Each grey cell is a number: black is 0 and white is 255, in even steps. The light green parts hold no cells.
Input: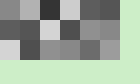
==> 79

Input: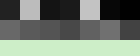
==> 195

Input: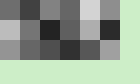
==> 95

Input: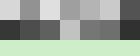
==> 180

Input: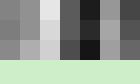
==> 42

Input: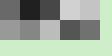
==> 71

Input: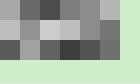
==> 190

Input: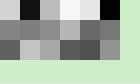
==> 181

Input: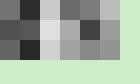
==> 171

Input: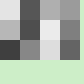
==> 78
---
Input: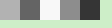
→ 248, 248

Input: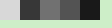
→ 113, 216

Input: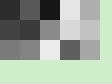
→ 138, 235

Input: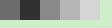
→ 137, 213

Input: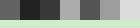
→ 171, 219

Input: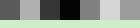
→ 5, 213

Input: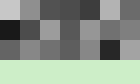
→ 88, 199

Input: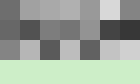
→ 117, 216
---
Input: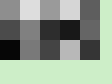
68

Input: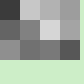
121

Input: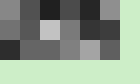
101

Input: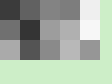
138

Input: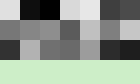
112

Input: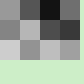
190
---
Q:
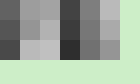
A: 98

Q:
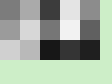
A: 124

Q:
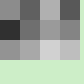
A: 140

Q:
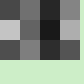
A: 72

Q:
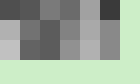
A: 79

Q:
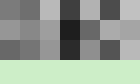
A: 123

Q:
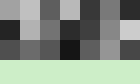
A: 162

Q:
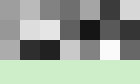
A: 158

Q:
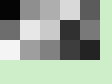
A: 5

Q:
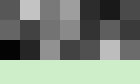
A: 87
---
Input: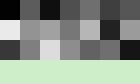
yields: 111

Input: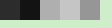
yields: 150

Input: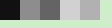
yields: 177

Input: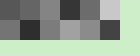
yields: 108

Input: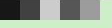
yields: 156

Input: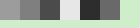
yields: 45
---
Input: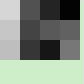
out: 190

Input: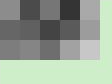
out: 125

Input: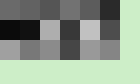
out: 160

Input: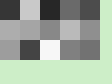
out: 157

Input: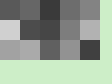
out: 162

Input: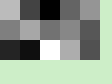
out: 36
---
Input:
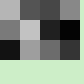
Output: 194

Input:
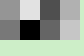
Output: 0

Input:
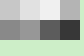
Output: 151

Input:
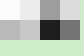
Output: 200

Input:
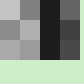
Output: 175

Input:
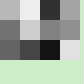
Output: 205

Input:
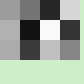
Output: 18
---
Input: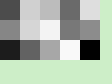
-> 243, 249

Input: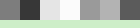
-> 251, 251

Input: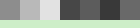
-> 71, 226

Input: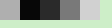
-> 42, 209

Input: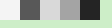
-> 217, 244

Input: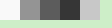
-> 92, 249

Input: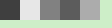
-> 129, 231

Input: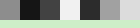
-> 241, 241
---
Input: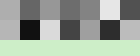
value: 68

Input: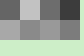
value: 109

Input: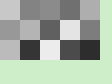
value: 75

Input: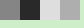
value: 174

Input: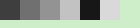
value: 112

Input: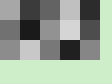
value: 44

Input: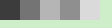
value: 143

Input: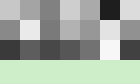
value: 65
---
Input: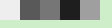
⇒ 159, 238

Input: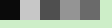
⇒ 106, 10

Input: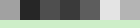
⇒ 180, 161

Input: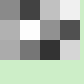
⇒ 240, 171

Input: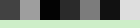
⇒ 222, 66

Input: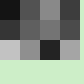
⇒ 61, 194
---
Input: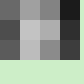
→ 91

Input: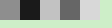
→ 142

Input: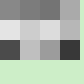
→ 75

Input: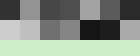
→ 205

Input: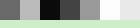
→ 105

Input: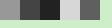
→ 152

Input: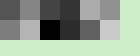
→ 125
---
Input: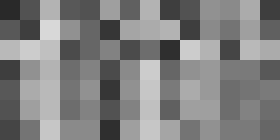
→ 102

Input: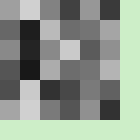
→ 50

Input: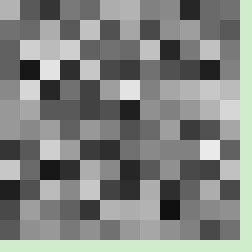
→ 113

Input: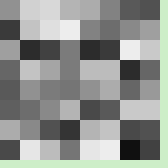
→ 65

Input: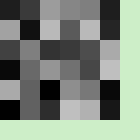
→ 23

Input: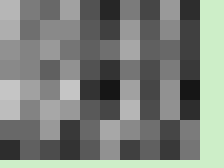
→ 117
